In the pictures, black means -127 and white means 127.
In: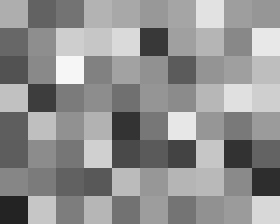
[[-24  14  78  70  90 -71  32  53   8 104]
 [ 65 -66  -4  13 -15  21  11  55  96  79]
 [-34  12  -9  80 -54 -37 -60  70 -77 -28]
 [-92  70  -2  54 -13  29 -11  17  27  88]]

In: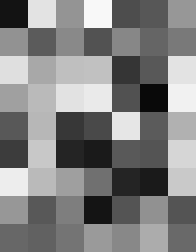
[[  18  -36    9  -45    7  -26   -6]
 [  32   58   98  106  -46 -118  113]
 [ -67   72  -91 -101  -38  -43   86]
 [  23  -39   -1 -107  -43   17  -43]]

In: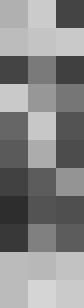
[[ 60  68  73]
 [ 73  23  -9]
 [-37  44 -51]
 [-82 -44 -48]
 [ 59  56  66]]

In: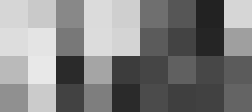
[[ 93 100  -7  92  84 -36 -60 -90  31]
 [ 16  75 -61  -1 -85 -52 -64 -62 -27]]

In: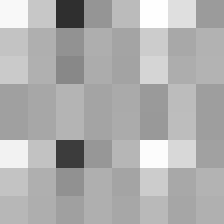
[[ 67  47  18  46  36  76  40  50]
 [ 32  39  52  36  42  26  60  30]
 [114  66 -67  23  54 124  88  33]
 [ 55  46  32  47  39  57  38  48]]

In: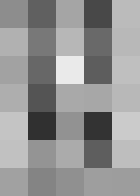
[[ 49  -7  55 -22  56]
 [ 46 -43  41  39  56]
 [ 65  20  43 -33  62]]

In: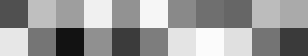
[[ 103  -10 -109   16  -68   -2  100  123   96  -11  -69]]

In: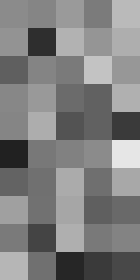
[[ 19 -81  50  21  46]
 [  7  25 -20 -30  48]
 [-94  -7   1  11 102]
 [ 32 -14  38 -32 -22]
 [ 54 -15 -89 -69 -55]]

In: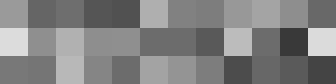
[[ 92  15  49  14  15 -19 -19 -38  60 -19 -70  91]]
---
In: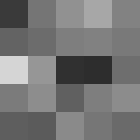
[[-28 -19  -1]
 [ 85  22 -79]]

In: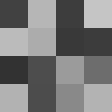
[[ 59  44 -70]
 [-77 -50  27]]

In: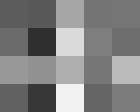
[[-20 -80  90]
 [ 24  17  46]]

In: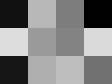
[[  93   26    3]
 [-106   46   61]]

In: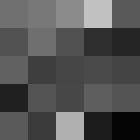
[[-45 -16 -46]
 [-30 -65 -57]]

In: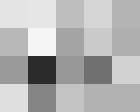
[[ 56 117  36]
 [ 26 -84  24]]

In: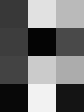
[[ -66 -123  -54]
 [ -60   75   44]]
